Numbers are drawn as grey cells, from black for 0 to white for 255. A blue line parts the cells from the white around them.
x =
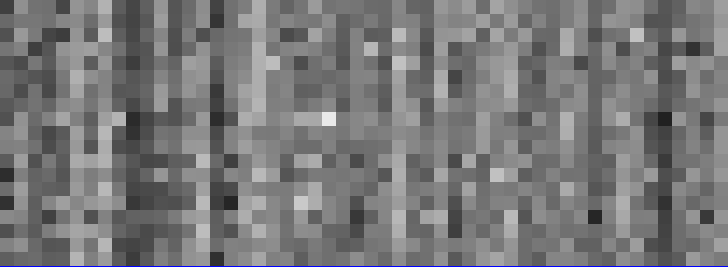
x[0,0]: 64
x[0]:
[64, 144, 114, 112, 70, 148, 134, 178, 93, 70, 96, 149, 85, 107, 141, 67, 113, 125, 174, 123, 100, 117, 155, 115, 119, 117, 107, 106, 135, 101, 98, 151, 139, 156, 109, 164, 143, 128, 114, 111, 125, 141, 101, 111, 146, 142, 112, 86, 97, 135, 129, 158]
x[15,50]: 57
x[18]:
[95, 105, 108, 94, 96, 180, 128, 155, 91, 60, 90, 128, 111, 146, 151, 48, 128, 140, 166, 128, 132, 94, 119, 111, 116, 141, 122, 106, 140, 108, 112, 145, 89, 117, 149, 165, 146, 108, 93, 133, 133, 127, 105, 98, 142, 128, 102, 81, 92, 154, 133, 123]
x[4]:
[86, 75, 119, 91, 135, 152, 92, 151, 88, 61, 87, 115, 100, 159, 152, 91, 125, 132, 176, 189, 118, 77, 111, 125, 84, 129, 114, 81, 193, 159, 91, 141, 110, 104, 140, 152, 158, 95, 102, 127, 124, 73, 102, 138, 119, 131, 94, 80, 158, 137, 146, 123]
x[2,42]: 79
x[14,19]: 136
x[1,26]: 122
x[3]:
[117, 130, 63, 86, 147, 155, 159, 134, 113, 78, 85, 149, 78, 105, 145, 110, 120, 125, 178, 117, 131, 136, 129, 110, 90, 131, 182, 109, 139, 128, 76, 158, 86, 111, 122, 135, 153, 126, 81, 106, 174, 131, 105, 143, 77, 124, 131, 71, 90, 50, 94, 162]
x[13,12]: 96
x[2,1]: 153
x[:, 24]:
[119, 96, 93, 90, 84, 111, 104, 89, 123, 119, 104, 122, 118, 125, 121, 119, 99, 91, 116]
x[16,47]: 67
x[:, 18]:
[174, 170, 159, 178, 176, 173, 173, 180, 163, 122, 141, 151, 185, 130, 177, 131, 177, 137, 166]
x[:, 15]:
[67, 53, 105, 110, 91, 82, 57, 65, 45, 73, 82, 105, 87, 68, 62, 94, 96, 108, 48]
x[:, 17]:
[125, 166, 118, 125, 132, 140, 162, 152, 173, 145, 158, 124, 127, 143, 161, 173, 138, 127, 140]
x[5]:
[106, 95, 85, 78, 121, 176, 143, 131, 103, 86, 96, 132, 111, 144, 150, 82, 130, 140, 173, 127, 130, 109, 110, 105, 111, 131, 132, 105, 162, 105, 95, 170, 69, 108, 127, 151, 170, 112, 83, 132, 140, 130, 100, 103, 126, 119, 146, 76, 90, 141, 109, 132]
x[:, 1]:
[144, 119, 153, 130, 75, 95, 77, 102, 146, 149, 130, 157, 127, 157, 147, 132, 111, 144, 105]
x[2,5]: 148
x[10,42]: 90
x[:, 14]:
[141, 144, 79, 145, 152, 150, 133, 123, 153, 142, 153, 186, 143, 160, 185, 160, 189, 170, 151]
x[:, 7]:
[178, 154, 189, 134, 151, 131, 132, 143, 159, 183, 172, 177, 140, 184, 161, 130, 142, 182, 155]
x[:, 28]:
[135, 132, 187, 139, 193, 162, 155, 158, 149, 139, 155, 169, 174, 165, 156, 183, 174, 155, 140]
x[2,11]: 134
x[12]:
[45, 127, 99, 106, 85, 146, 125, 140, 100, 77, 100, 150, 105, 144, 143, 87, 135, 127, 185, 156, 85, 106, 122, 121, 118, 124, 113, 86, 174, 108, 91, 167, 114, 110, 100, 193, 160, 94, 109, 130, 114, 115, 95, 111, 149, 126, 154, 78, 92, 150, 123, 151]
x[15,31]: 173
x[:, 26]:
[107, 122, 92, 182, 114, 132, 113, 125, 142, 123, 111, 109, 113, 101, 132, 96, 125, 117, 122]

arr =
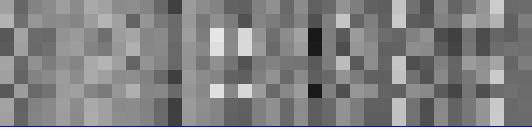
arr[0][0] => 160
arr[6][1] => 156
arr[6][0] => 89
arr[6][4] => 154
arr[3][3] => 112
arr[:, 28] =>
[194, 202, 102, 99, 197, 193, 97, 193, 193]
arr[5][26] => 97
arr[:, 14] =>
[140, 119, 125, 135, 118, 139, 136, 142, 140]
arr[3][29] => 142
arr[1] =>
[178, 111, 150, 137, 140, 132, 156, 180, 160, 100, 148, 121, 107, 152, 119, 143, 124, 82, 132, 124, 109, 130, 80, 128, 197, 101, 127, 98, 202, 93, 89, 130, 119, 167, 152, 178, 97, 126]
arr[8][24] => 146
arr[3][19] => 106
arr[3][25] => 150
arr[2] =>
[88, 163, 107, 105, 147, 154, 137, 110, 157, 165, 134, 138, 108, 158, 125, 229, 136, 215, 147, 111, 140, 162, 24, 126, 90, 155, 130, 109, 102, 129, 145, 77, 64, 114, 76, 102, 96, 110]
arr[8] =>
[159, 101, 132, 138, 157, 138, 172, 160, 141, 140, 131, 107, 64, 153, 140, 132, 98, 95, 128, 143, 106, 141, 94, 105, 146, 126, 94, 94, 193, 114, 80, 138, 99, 119, 148, 203, 106, 107]
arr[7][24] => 146
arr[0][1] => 102
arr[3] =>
[91, 160, 106, 112, 152, 157, 131, 121, 151, 176, 135, 137, 105, 148, 135, 222, 137, 217, 155, 106, 134, 155, 27, 127, 78, 150, 140, 97, 99, 142, 138, 91, 68, 118, 78, 109, 114, 112]
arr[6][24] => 80
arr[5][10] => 129
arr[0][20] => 105
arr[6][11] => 136
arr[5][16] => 99
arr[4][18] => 122
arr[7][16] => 100
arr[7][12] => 63
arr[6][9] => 175
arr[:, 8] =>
[139, 160, 157, 151, 159, 140, 150, 138, 141]

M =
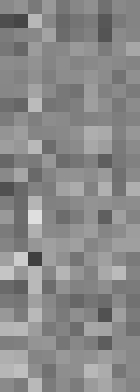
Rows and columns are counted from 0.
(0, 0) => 137
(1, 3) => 135
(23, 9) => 112
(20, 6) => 132
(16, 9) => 157
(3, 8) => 142
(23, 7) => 164
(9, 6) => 174
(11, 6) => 129
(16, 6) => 157
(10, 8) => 122
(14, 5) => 138
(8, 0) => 124
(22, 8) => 160
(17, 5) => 160
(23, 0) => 181
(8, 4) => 138
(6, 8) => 138
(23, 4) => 132
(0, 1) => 146
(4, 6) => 137
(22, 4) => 122
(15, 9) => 132
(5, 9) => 144
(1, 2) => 184
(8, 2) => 127
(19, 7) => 169
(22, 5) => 143
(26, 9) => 137
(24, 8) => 138
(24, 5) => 136
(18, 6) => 146
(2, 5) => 121
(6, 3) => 138
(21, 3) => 136
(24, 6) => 125
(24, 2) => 148

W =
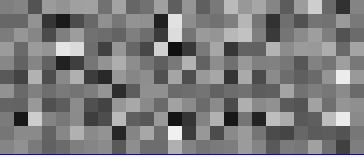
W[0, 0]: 127
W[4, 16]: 112
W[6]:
[146, 105, 128, 110, 122, 116, 125, 149, 44, 93, 144, 144, 107, 110, 116, 98, 109, 113, 93, 95, 164, 114, 126, 119, 139, 106]
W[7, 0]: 100
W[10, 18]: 132
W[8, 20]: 171
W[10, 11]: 109
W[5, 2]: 178
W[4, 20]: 119
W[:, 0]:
[127, 103, 124, 155, 135, 89, 146, 100, 123, 118, 133]
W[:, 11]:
[160, 32, 59, 208, 95, 81, 144, 106, 153, 110, 109]
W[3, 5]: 219
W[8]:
[123, 24, 205, 132, 120, 139, 62, 77, 185, 95, 87, 153, 20, 53, 131, 177, 23, 117, 35, 190, 171, 89, 95, 189, 235, 138]
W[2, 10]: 110
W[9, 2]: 138
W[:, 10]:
[113, 144, 110, 71, 116, 142, 144, 138, 87, 167, 109]
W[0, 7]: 113
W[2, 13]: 117
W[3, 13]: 57
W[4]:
[135, 98, 133, 98, 33, 63, 118, 147, 174, 141, 116, 95, 121, 178, 98, 141, 112, 153, 128, 129, 119, 86, 130, 117, 159, 120]
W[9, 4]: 135
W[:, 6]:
[161, 104, 113, 110, 118, 61, 125, 80, 62, 138, 133]
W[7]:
[100, 99, 153, 80, 93, 140, 80, 67, 151, 168, 138, 106, 162, 139, 107, 139, 75, 175, 138, 145, 90, 84, 162, 111, 149, 143]
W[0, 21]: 156
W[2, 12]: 220
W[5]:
[89, 67, 178, 77, 137, 176, 61, 41, 152, 134, 142, 81, 165, 78, 153, 167, 52, 170, 75, 139, 109, 95, 106, 148, 236, 153]
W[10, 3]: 97
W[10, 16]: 125
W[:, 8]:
[163, 119, 99, 150, 174, 152, 44, 151, 185, 38, 89]

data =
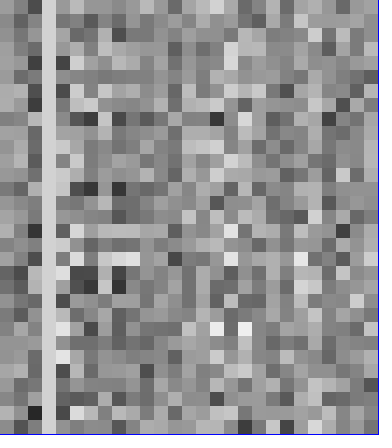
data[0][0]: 156
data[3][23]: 93
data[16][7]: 184
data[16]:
[176, 129, 53, 210, 96, 214, 159, 184, 187, 186, 166, 169, 94, 147, 136, 162, 226, 116, 179, 172, 121, 189, 154, 147, 65, 139, 172]
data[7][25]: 169
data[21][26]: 142
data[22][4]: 185
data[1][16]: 155
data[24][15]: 140
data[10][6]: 123
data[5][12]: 132
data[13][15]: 160
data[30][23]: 173
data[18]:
[161, 130, 77, 210, 125, 219, 126, 199, 215, 224, 150, 163, 72, 124, 119, 151, 227, 151, 168, 176, 151, 231, 113, 130, 91, 156, 205]
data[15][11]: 141
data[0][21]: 164
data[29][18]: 154
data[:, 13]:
[165, 133, 159, 142, 151, 155, 189, 177, 130, 174, 189, 162, 175, 134, 137, 195, 147, 154, 124, 113, 114, 114, 132, 193, 167, 155, 163, 150, 141, 166, 153]
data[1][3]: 210
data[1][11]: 139
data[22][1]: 92
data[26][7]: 151
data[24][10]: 103
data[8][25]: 115
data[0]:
[156, 129, 76, 210, 153, 186, 150, 150, 138, 153, 185, 153, 106, 165, 185, 210, 169, 106, 132, 179, 107, 164, 176, 151, 105, 153, 162]
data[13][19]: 139
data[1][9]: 149
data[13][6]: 55
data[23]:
[130, 167, 131, 210, 227, 161, 74, 157, 94, 146, 117, 114, 111, 193, 161, 235, 109, 239, 134, 125, 164, 157, 173, 131, 128, 107, 195]
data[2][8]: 78
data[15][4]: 151
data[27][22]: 195
